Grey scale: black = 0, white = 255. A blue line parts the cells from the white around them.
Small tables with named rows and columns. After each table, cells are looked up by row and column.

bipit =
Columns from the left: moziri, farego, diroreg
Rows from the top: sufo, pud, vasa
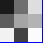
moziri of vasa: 242
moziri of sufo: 26
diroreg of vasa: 251
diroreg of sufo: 222
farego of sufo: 110
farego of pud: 165
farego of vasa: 66
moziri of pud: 92
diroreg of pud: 179
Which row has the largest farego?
pud

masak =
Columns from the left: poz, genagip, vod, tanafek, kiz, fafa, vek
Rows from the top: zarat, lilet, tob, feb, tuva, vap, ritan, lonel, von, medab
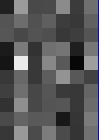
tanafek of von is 90
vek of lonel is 107
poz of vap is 56
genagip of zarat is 155
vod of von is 89
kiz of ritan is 58
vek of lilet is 97
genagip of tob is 72
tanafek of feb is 112
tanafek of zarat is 74
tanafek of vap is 94
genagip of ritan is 111
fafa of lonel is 56

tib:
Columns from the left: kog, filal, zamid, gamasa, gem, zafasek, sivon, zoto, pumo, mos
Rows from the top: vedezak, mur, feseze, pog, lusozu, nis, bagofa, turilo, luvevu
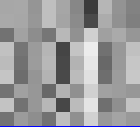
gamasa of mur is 191
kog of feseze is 114
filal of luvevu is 155
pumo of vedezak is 147
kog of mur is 169
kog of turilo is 195
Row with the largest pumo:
feseze

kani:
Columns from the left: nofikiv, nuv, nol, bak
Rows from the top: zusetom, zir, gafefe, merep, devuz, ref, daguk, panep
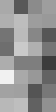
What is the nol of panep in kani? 97
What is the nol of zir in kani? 157
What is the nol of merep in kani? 176
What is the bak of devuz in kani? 60
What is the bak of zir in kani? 153
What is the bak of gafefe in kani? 86
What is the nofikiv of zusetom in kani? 169
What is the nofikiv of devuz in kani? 173
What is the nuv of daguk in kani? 160
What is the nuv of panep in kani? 190
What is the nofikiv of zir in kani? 175
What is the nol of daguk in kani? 84
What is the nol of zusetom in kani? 139
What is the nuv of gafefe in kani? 187
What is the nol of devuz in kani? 126
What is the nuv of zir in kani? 189
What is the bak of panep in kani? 145
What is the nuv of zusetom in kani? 88
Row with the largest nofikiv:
ref

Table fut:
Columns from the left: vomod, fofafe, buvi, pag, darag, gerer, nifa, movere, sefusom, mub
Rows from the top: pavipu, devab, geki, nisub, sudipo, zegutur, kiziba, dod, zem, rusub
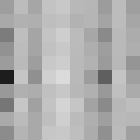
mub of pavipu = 159
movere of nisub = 158
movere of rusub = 144
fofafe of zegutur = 197
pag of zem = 190
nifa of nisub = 174
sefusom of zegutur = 196
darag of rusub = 200
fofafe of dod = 198
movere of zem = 159
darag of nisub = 200
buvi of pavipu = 166
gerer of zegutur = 185
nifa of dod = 163

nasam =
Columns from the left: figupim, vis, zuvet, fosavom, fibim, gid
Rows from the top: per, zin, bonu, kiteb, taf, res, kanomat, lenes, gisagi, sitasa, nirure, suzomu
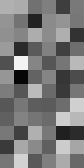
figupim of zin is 148
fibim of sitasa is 32
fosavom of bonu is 140
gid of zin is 119
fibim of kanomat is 57
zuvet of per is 113
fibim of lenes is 109
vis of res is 6
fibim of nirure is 204
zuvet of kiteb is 90
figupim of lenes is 87
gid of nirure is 166
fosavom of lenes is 91
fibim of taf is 118
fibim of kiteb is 64
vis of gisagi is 131
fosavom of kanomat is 106
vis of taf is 243
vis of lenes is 119
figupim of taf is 80
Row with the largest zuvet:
kanomat

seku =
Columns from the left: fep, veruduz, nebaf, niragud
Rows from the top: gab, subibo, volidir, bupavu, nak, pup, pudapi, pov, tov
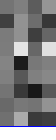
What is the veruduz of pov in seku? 120
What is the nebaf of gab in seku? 92
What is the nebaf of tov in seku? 58
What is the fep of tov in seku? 112
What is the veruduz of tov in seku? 171
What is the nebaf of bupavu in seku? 103
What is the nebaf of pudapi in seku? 24
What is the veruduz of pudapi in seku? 57
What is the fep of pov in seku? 105
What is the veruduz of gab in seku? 127
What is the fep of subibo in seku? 64
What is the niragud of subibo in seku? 55
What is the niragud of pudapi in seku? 88
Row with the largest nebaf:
pup

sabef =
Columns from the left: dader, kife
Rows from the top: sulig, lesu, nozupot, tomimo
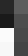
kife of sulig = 93
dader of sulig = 40
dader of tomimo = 247
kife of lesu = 77
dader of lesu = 26
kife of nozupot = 73
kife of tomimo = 68
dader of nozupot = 251

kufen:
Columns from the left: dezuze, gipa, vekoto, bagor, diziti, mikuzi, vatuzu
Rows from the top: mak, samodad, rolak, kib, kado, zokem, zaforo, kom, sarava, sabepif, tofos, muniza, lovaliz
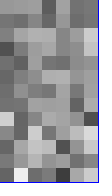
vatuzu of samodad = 117
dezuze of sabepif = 136
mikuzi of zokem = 149
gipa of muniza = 152
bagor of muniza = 148
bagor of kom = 159

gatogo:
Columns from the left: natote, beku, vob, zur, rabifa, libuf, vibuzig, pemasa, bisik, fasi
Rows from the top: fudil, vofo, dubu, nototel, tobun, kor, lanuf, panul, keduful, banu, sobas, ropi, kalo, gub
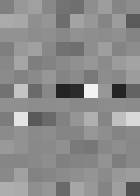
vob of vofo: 143
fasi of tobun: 163
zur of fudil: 136
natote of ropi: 134
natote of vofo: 170
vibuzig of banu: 150

